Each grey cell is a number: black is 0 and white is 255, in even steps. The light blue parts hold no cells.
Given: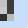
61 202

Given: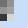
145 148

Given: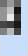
100 192 149

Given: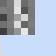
125  84 159 124  61

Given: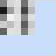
208  68 226 191  99

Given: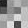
155 117 164 156
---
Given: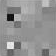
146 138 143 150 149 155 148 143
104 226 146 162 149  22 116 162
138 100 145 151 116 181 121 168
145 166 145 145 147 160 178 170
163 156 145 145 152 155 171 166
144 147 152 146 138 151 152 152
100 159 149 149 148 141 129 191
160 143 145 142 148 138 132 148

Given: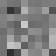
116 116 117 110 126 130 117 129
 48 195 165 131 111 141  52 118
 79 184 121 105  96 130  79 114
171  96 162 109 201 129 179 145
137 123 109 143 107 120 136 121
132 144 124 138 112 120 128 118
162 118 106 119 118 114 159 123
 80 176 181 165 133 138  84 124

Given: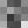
173 149 131 162
 78  54 166  90
 71  99 128  77
223 132 110 138

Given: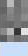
 92 138 107 113  99 110
133 187 104 127 137 185
111  54 119 119 114 110
122 225 108 139 126 135

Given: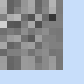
158 156 105 167 128 111 208 128 174 181
101 102 127 100 155 123  88 172  99  98
110 110 128 111 163 114  85 183 128 110
154 154 139 153 113 142 128 110 152 149
152 151 116 159  90 120 168  83 164 168
128 114 135 109 159 132  81 166 106 102
138 138 141 136 128 142 126 106 134 128
156 154 117 128 128 121 128  53 172 180
119 118 120 128 120 119 128 126 122 124

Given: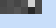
 74  70
 77  79
 85  70
 72  84
 40 209
 73  74
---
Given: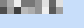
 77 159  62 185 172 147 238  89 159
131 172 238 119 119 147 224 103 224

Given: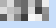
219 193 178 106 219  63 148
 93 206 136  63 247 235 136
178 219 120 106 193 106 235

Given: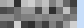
 87  75 207  63  47 102  63 128  87 152 207
 75  87 114 152 152  75 168  47 114 193 102
140 140 114 128 128 140 128 140 140 114 128
168 180  47 193 207 168 193 128 168 102  63

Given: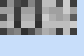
 60 117 132  47  76 132 174 160  60 189  60
 60 145  76  60 132  76 189 189  76 203  60
160 160  60 160 160  76 174 160 160 203 160
 76 174  60 174 174  60 203 174 160 174  91
174 189  47 189 189  47 189 189 189 189 203

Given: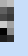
 29  44
 71  56
 96  71
  3 137
203 163
175 189

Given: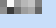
143  59 116 157 169 101
128 250 157 183 195 128

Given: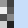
206  33
151  65
238  90
 77 135
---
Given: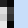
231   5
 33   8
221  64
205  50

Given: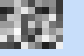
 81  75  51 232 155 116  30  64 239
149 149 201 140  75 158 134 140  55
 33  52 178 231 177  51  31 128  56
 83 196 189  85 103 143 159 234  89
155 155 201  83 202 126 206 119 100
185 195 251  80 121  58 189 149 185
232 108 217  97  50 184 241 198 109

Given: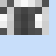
 81 199  75  59  75  79 207
192  88 230 247 230 194  80
 74 200  82  67  82  72 209
250 206  76  61  76 250 212
237 198  82  64  82 240 206

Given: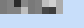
122 130 130 190 121 127  70  61 172
122 130  42 135 121 127 191 208 172

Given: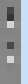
135 135 134
131 132 133
132  70 130
131  53 129
136 212 138
131 132 133
135 134 134
132  72 130
135 134 134
136 214 138
134 130 133
136 134 133

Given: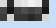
 60 209  54  53  39  53 212
217  42 220 229 242 231  43
 69  21  63  77  65  76  22

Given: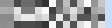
142 145  71  76  76  70  51 246  77 219  82 222 247 145 226
147 148  72 107 107  74  51 250 109 189  81 193 253 148 198
173 169 228 121 121 224 249  64 122 172 223 174  61 167 179
138 138 209 234 234 205 220  86 233  91 202  85  84 141  77

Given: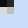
217 190
 15  39
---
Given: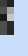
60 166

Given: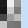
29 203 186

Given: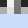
41 224

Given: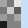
165 204 166

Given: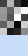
64 100 253 208

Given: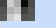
66 177 225
